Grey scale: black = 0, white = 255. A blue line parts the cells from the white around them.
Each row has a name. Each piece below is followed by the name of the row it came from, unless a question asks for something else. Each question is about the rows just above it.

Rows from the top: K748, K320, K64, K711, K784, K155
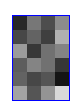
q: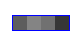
K711
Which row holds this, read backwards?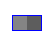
K711
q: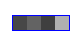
K320

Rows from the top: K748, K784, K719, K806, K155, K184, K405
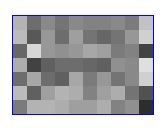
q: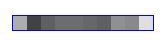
K806
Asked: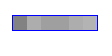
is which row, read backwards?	K405

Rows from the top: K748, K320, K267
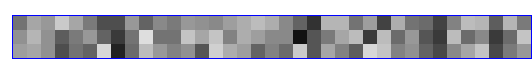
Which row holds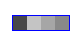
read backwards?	K267
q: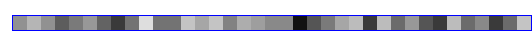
K320
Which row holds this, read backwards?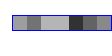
K748

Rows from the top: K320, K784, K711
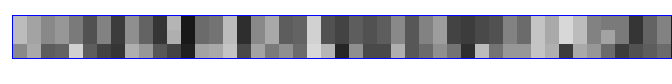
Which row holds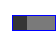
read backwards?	K320
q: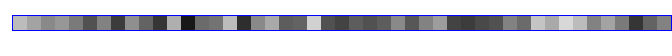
K784
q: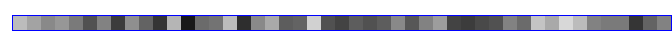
K320

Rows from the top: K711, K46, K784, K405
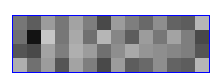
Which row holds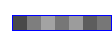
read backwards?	K711
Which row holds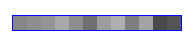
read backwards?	K784
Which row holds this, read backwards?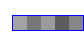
K46
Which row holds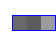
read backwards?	K405
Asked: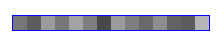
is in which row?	K711
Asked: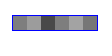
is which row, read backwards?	K711
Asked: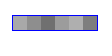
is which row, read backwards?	K784

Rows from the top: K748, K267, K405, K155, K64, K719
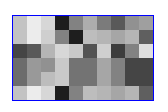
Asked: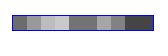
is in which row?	K64
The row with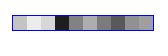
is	K748

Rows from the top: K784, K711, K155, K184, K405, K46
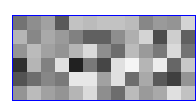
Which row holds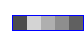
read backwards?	K711
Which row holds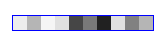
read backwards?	K184
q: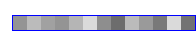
K155
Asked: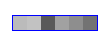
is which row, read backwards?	K784

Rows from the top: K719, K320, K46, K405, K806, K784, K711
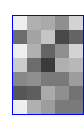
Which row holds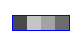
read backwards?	K320
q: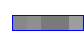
K806
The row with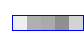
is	K719
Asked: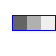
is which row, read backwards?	K46
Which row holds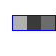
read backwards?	K405
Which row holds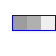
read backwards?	K711

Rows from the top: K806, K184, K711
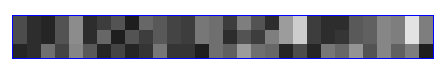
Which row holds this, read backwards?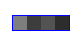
K184
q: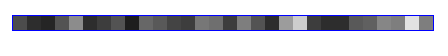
K806
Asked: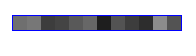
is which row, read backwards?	K806
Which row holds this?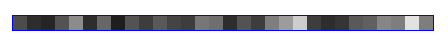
K184
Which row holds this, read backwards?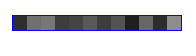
K184

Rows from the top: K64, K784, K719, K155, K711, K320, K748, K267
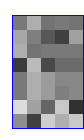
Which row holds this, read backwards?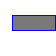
K719
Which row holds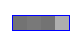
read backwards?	K64
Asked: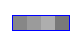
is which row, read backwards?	K711
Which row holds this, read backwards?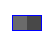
K155
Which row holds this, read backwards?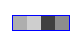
K267
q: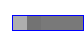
K719
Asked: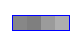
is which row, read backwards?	K320

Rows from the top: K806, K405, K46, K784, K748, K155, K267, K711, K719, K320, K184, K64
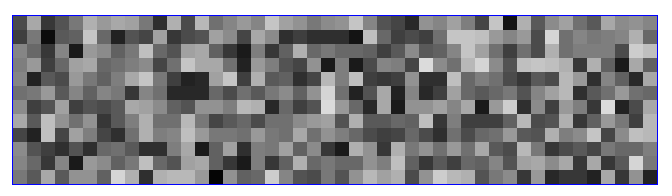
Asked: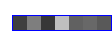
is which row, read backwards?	K711
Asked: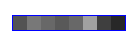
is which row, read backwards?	K155
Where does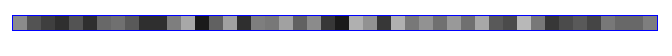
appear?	K320
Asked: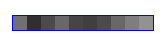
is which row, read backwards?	K719
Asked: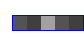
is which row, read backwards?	K267

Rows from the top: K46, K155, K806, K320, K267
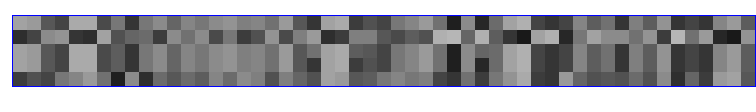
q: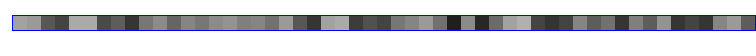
K320
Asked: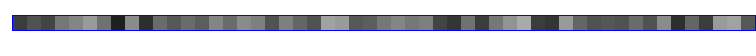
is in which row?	K267
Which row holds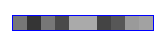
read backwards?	K46
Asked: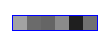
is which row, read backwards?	K806
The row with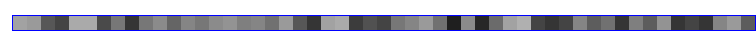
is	K46

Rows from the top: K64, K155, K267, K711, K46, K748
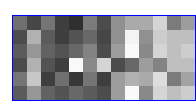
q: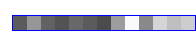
K748
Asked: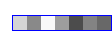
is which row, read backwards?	K267
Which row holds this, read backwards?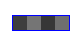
K46
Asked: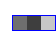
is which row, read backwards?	K46

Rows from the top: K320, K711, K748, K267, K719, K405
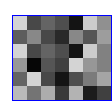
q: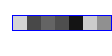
K320
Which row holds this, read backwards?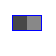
K711
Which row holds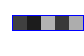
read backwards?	K405
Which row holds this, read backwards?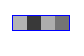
K405

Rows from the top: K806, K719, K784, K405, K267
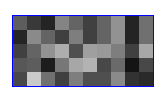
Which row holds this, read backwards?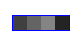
K806
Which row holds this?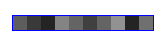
K806

